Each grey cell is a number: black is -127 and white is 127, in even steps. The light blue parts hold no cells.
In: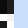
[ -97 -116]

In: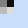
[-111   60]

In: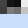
[108 -18]

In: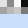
[-113   72]

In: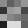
[ 21  34   5 -97]

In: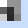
[ 18 -82  78]
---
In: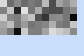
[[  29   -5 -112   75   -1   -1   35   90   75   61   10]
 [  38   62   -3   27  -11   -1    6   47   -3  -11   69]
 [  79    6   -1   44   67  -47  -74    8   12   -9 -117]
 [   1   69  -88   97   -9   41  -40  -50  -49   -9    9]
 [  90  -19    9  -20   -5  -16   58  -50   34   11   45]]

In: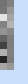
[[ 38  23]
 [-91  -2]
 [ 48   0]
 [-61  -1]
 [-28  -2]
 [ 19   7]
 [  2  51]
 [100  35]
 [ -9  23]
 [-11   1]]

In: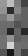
[[ -41 -104  -13  -60]
 [ -14   82  -16  -20]
 [ -14   18  -32  -23]
 [ -22  -91  -28  -87]
 [ -20  -18  -44  -32]
 [  -6   24  -21  -29]
 [  18  -84    5  -30]
 [  24   61   -4  -60]]

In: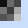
[[ -44  -25   67]
 [  -9  -69   38]
 [-110  -20  -59]]

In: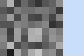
[[-23 -98  42 -15  43  66   6  15 -42]
 [ -2  55 -52 -25 -48 -59 -35 -15  41]
 [ 11 -57  30 -50  48  44 -25  21   8]
 [  1 -66  32 -26  44  53 -13  15  -4]
 [-42 -43   5  -2 -18  -7   6 -76 -59]
 [-22  27 -53  -1 -53 -60 -16 -57   4]
 [-40 -57  -2 -15 -17  -5  -7 -21 -71]
 [-12  49 -66 -23 -51 -75 -42 -29  11]]

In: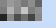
[[-91   9 -49 -15 -59   9]
 [ -3  51  11  69  -1  14]
 [  5  26  15  -6  13 -28]]

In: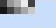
[[-107  -61   -5   38   72]
 [ -67   22   51  107  -61]]
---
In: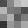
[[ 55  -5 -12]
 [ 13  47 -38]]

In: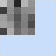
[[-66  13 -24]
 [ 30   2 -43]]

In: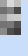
[[-15   2 -54]
 [ 33  71  74]]

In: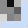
[[ 11  11 -33]
 [ 86   3  15]]

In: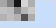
[[66 60  9]
 [50 63 50]]

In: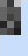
[[-27 -44 -42]
 [-26 -63 -42]]
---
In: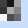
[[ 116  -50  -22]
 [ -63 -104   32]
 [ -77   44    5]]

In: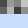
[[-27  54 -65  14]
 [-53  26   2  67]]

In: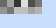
[[ 20  -8  64  64  36  51]
 [-22  36 -74  94 -48  -8]]

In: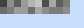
[[-17  -3  27  27 -17  39  13  -3  -3  13]
 [-61  13 -33  27  53  68 -49  39 -33  -3]]

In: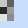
[[ 99  12]
 [ 72 -31]
 [-85  28]]

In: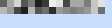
[[ 55  24 -57 -96  55 -41 -16 -82  24  10  -2  10  24  70 -16]
 [-29  39  83 -41  -2 -96 -70 110  97 -57  39  39  -2  70  97]]
